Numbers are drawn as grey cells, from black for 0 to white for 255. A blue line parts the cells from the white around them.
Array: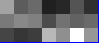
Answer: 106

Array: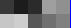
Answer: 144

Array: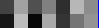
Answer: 140

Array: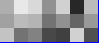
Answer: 153

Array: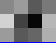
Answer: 182

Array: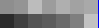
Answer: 169

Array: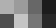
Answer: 28

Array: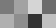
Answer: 108
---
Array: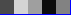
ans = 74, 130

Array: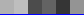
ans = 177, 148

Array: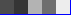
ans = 76, 237

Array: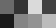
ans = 106, 188

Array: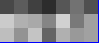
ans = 72, 161

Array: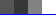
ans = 85, 255

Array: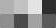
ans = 177, 90
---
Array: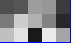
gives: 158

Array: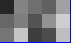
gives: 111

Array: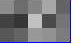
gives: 132

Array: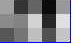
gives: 101

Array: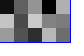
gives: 148

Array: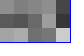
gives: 134

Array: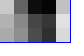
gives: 13

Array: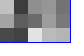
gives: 143
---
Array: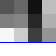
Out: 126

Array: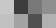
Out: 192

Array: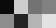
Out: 141

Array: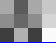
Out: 141

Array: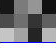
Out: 75

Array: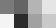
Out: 244

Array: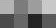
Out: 75
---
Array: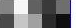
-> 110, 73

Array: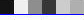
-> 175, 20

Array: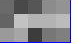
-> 147, 154

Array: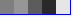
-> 230, 127

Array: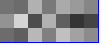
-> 134, 108

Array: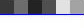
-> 163, 56

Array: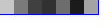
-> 164, 199

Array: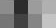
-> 176, 118
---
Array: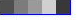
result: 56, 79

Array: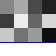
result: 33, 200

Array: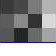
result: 179, 86

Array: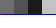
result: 194, 110

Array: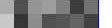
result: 114, 200

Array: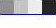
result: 37, 143
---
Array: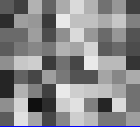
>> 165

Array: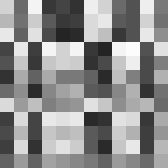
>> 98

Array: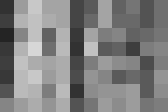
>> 172

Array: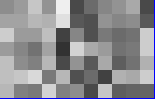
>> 121

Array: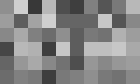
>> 121
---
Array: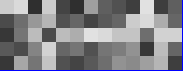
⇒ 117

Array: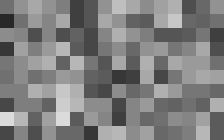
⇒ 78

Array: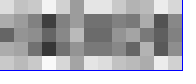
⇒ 201

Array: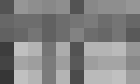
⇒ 180

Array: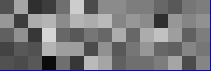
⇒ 88

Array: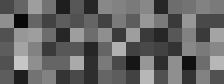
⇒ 115

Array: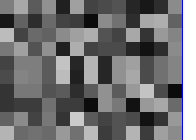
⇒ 113
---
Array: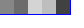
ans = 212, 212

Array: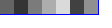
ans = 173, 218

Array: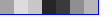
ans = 38, 220

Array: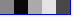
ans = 170, 227

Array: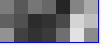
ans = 50, 226

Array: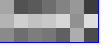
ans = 200, 222

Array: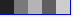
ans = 180, 205

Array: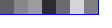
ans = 44, 213

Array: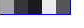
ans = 26, 235
